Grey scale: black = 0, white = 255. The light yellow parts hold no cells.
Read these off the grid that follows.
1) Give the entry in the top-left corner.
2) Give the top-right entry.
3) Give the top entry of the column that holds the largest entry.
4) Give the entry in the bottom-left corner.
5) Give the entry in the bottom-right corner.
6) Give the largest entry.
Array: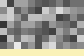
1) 205
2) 112
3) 162
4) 96
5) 138
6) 233

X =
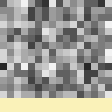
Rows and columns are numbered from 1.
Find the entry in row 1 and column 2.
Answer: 184
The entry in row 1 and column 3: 200
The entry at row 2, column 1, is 140
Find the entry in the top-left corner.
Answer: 96
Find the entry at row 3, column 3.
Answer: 184
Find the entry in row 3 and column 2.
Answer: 140
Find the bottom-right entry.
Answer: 229
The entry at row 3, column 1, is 170
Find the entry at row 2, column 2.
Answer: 140
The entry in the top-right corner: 213
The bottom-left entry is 213

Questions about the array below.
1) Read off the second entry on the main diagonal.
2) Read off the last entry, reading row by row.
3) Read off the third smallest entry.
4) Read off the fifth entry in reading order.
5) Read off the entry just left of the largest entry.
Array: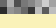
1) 148
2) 189
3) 79
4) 134
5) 162

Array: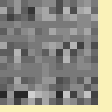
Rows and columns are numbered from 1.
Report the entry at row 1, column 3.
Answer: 150
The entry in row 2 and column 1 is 166
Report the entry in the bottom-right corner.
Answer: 77
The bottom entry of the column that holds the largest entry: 166
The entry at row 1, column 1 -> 105
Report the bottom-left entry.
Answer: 105
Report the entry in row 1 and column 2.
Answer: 121
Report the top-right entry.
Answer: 121
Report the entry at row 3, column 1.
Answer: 105
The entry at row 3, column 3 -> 93
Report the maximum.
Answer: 208
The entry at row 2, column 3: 150
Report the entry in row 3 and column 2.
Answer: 65

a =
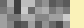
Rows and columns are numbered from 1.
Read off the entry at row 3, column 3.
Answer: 121
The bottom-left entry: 160
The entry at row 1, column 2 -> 174
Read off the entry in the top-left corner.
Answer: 106
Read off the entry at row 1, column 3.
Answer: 64
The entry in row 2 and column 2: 146
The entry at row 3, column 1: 160
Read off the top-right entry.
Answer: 90

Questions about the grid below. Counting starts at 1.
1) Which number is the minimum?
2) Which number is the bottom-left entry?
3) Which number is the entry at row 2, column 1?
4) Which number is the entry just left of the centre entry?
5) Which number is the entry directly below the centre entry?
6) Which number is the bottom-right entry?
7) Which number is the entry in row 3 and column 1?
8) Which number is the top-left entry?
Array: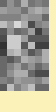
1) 50
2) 89
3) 158
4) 204
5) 145
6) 105
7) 130
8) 105

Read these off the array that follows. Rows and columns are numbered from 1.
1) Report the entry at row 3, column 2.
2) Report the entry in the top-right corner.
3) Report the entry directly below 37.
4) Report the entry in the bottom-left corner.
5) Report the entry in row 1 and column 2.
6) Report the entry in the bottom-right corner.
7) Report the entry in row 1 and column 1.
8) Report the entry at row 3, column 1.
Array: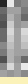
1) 177
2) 137
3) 106
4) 161
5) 232
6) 137
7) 37
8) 93

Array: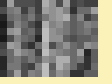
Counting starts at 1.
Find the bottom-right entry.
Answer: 94
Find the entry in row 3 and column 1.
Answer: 38
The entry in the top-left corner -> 50
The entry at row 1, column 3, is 78
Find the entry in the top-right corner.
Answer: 64
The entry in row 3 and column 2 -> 107
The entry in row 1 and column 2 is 158
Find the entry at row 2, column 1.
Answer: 78
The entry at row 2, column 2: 119
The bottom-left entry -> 50
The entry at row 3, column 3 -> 119

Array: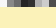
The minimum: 37
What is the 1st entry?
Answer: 247
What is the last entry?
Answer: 77

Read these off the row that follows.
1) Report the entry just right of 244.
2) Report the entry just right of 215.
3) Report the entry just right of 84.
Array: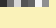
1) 143
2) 84
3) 100

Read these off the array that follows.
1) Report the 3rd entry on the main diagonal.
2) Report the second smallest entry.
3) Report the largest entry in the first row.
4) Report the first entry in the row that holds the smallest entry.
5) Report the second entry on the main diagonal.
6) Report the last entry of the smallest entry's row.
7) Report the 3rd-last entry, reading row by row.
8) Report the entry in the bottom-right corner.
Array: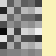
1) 155
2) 37
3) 214
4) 11
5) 186
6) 240
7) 143
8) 143

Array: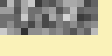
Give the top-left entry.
85
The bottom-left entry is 201
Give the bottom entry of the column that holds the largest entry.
112
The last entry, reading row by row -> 185
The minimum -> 48
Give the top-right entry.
99
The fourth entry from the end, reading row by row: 85
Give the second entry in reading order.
185
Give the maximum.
213
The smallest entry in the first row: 60
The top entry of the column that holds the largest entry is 169
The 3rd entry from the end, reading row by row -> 127
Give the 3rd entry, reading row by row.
99
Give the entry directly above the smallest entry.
112
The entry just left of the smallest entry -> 141
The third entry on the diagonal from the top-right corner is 60
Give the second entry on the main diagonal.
157
